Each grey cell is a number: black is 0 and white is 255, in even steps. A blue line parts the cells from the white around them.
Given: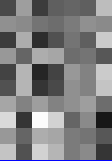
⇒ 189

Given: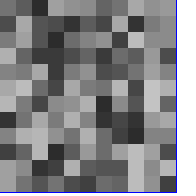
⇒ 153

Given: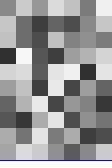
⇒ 240

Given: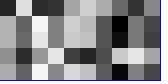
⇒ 135

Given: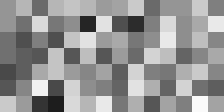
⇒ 127
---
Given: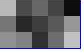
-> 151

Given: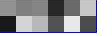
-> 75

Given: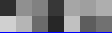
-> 113

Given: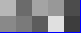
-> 61

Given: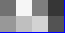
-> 83

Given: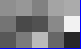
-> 242

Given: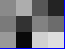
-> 108

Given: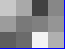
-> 149

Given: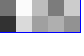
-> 146
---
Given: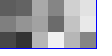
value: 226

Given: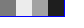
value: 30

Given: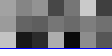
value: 63

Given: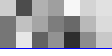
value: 225

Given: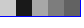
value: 98

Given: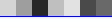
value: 105

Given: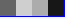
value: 23

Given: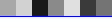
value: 116

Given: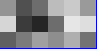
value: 154
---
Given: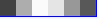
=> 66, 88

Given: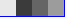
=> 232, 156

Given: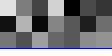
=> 225, 147

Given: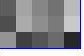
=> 93, 39

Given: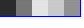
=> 43, 145

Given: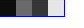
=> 13, 230

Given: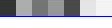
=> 51, 243

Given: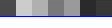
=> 74, 55
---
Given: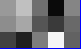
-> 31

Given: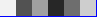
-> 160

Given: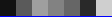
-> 130

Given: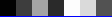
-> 42

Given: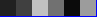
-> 193

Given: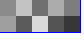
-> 90

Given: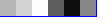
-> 253

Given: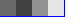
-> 106

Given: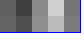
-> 79

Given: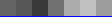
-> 114
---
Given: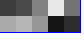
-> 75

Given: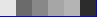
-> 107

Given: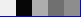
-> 6

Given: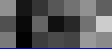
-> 22

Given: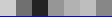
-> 112

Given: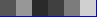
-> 151
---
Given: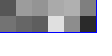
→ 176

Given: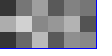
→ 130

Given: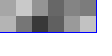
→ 132

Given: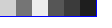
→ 59

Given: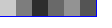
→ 147

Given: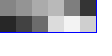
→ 126

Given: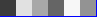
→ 247

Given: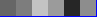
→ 38
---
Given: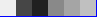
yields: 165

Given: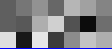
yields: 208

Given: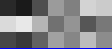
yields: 211

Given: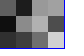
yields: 161

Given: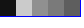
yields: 122

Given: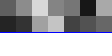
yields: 169

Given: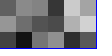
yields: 177
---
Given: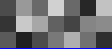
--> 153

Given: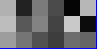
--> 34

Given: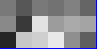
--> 87

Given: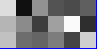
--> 16

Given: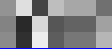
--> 223

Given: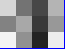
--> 115
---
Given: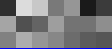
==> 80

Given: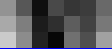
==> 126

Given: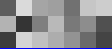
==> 52

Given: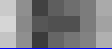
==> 137

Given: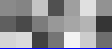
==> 73

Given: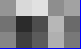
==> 43

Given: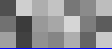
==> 59

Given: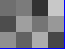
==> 159

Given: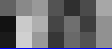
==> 202
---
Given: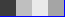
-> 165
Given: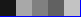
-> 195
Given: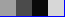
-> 215
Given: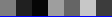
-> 60
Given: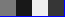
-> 54
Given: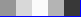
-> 56
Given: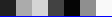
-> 249
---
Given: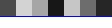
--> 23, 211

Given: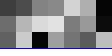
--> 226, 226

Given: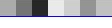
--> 234, 234

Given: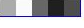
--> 103, 250

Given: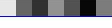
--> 146, 231

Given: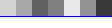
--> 127, 233

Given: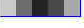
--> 36, 200
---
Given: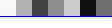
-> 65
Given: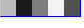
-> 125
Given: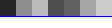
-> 187
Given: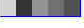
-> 148
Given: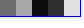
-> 12
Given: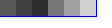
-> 46
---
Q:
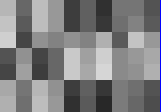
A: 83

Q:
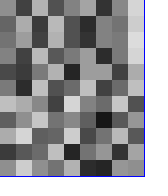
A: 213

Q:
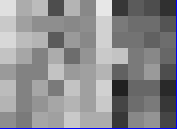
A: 48

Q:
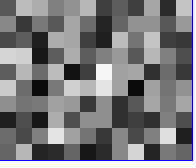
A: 195

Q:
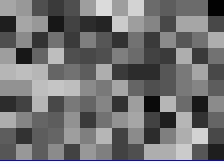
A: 2

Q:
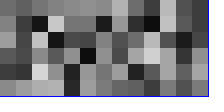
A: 61
